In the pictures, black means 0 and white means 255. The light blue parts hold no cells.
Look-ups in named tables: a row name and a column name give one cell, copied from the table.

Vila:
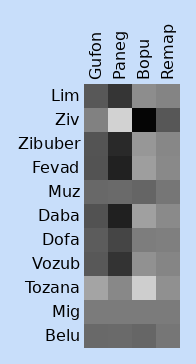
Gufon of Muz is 104
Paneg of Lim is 53
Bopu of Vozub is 145
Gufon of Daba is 82
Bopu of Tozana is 206
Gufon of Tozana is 164
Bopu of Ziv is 5
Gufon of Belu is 105
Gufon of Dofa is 92
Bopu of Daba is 160
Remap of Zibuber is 135
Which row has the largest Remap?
Tozana

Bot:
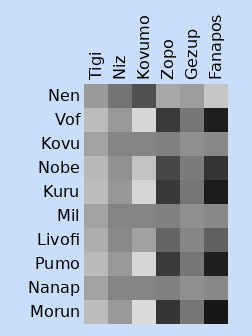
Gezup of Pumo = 119
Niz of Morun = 153
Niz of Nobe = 145
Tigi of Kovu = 162
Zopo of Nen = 168
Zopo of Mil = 129
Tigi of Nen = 154
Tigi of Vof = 187
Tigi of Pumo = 186
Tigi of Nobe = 184
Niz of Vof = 152
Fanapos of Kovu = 136
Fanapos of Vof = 30
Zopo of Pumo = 58
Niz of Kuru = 151
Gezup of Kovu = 143
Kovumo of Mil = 133
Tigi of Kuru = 188
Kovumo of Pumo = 214
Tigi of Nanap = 163

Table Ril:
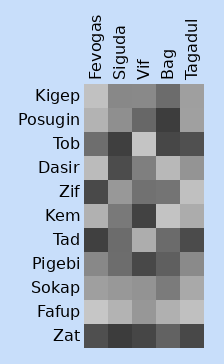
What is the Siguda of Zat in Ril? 60
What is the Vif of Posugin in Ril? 103
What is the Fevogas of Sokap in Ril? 159
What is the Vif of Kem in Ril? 66
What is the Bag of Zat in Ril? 98
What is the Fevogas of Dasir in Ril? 187
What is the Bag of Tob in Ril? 71
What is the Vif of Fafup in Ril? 151
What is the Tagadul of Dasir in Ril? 148
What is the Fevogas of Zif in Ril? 73
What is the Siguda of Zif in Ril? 152
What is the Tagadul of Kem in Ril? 172
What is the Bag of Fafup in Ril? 176
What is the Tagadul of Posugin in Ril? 160
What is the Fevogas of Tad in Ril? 64
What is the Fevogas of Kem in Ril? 177
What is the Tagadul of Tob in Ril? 80
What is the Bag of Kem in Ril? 195

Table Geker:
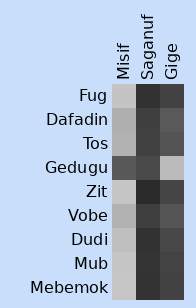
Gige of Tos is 84
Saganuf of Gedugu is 74
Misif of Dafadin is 175
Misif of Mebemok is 198
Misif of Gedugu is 88
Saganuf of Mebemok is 51

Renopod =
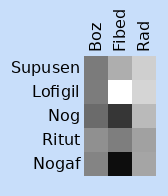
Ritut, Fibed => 126
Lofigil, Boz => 124
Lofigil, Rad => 213
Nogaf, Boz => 132
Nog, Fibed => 54
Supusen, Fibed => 174
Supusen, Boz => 123
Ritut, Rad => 161
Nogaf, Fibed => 13
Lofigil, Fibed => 255
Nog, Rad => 186
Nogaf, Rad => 165
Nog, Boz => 107
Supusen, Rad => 207
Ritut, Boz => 144

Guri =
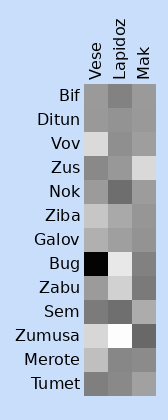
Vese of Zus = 137
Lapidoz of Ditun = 147
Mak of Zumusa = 104
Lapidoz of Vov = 143
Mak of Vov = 158
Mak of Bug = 129
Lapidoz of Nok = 110

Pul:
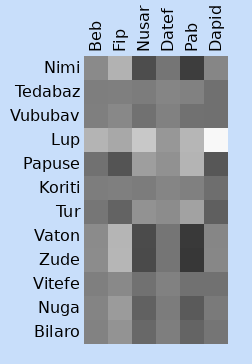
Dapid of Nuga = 122
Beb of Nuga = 132
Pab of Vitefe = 113
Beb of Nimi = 138
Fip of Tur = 99
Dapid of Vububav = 112
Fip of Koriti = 127
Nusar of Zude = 74
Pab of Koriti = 128
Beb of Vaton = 139
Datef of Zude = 117
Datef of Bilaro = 126
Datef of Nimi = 117
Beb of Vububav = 127
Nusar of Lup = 200
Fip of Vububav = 136
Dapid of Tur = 95
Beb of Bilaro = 130
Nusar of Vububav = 113
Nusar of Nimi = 77

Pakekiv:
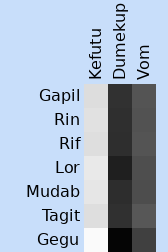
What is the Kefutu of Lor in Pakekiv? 233
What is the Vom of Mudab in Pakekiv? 77
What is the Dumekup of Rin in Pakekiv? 47
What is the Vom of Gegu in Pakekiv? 64
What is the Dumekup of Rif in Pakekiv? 46
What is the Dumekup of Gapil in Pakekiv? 49
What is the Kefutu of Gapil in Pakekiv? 221
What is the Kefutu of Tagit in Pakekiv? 222
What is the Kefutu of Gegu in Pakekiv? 250
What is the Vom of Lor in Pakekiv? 78
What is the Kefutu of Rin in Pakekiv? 225
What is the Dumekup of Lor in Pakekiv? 31
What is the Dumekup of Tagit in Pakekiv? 48
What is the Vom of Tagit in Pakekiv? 87
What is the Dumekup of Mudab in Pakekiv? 45
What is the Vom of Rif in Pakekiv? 84
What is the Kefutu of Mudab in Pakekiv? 230
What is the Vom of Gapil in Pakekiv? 84
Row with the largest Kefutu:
Gegu

